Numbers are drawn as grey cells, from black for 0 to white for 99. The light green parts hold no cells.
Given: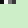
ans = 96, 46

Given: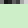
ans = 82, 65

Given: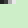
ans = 90, 68

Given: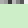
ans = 94, 72

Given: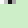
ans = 97, 76

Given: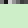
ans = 81, 58

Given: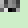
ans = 88, 71

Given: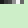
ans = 95, 56

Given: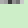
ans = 78, 67

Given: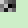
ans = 79, 73
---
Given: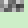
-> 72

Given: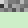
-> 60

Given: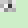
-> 56

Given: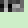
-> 51

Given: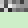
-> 41

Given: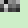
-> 22

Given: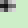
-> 29

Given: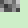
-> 32

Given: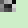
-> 31

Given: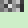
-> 61
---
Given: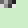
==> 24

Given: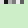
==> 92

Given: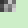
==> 43

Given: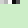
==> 4

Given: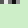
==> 6

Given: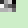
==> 75
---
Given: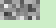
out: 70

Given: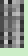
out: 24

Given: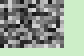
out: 21

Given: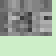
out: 39

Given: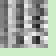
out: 50
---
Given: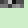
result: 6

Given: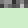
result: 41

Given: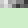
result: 50

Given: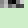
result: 2

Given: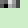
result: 87

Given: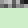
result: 70

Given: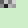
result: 76

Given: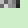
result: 62

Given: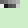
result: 57

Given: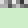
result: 53
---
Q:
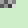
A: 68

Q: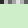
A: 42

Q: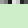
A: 10

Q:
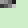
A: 40

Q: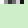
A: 20

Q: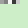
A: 95
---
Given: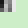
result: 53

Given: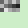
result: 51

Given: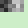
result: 36

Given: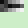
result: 49

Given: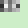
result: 44

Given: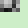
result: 73

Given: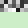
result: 81

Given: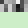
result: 66

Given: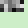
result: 43
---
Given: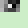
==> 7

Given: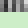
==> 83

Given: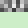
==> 57

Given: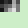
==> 30

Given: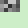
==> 35

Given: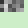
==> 42

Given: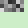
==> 51
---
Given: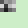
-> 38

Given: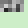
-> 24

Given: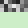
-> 35

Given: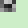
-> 32

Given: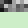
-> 47

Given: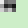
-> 75

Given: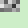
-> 66
